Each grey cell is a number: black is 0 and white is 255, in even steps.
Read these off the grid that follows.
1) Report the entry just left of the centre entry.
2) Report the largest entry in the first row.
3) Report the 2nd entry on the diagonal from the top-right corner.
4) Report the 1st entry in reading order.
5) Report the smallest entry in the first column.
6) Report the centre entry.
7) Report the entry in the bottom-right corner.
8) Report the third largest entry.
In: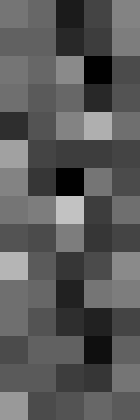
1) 125
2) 131
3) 61
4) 117
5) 46
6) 194
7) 90
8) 175

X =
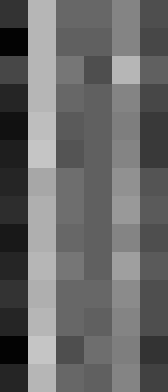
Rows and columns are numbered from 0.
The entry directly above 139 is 159
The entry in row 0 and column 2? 103
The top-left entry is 51
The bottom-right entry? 65
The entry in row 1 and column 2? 96
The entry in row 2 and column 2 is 118
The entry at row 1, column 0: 3
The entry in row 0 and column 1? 182
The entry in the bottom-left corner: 37
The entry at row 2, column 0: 71
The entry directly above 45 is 37
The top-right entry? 78
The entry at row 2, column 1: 182
